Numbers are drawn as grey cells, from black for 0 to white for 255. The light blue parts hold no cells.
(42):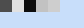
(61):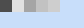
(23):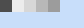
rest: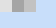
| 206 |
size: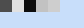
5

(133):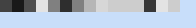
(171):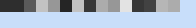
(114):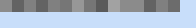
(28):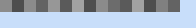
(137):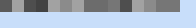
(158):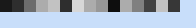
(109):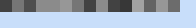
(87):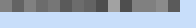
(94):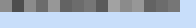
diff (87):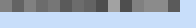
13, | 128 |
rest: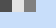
|  46 | 128 | 182 | 215 | 205 | 205 | 205 |  55 | 227 | 205 |
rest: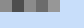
|  99 | 108 | 118 |  90 | 162 | 139 | 151 |  99 | 108 | 118 |
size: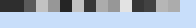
15
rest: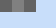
| 128 | 118 | 151 | 118 |  90 | 162 | 139 | 139 |  99 | 128 | 108 |
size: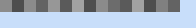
15
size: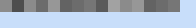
15

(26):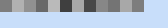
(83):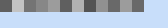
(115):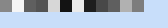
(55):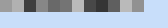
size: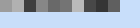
10
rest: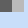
| 145 |
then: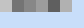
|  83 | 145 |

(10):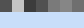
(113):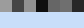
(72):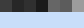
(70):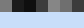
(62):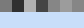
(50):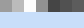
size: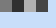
4
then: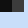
| 134 | 111 |
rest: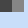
| 156 | 134 |
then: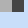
| 134 | 156 |
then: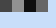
| 111 |  39 |
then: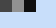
| 102 | 111 |

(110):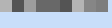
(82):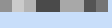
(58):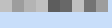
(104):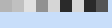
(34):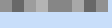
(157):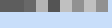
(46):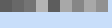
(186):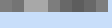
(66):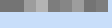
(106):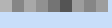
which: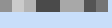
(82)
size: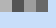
4
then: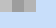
| 192 |  93 |
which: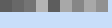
(46)
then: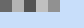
| 192 | 145 |
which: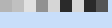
(104)
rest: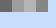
| 134 | 168 | 104 | 145 |

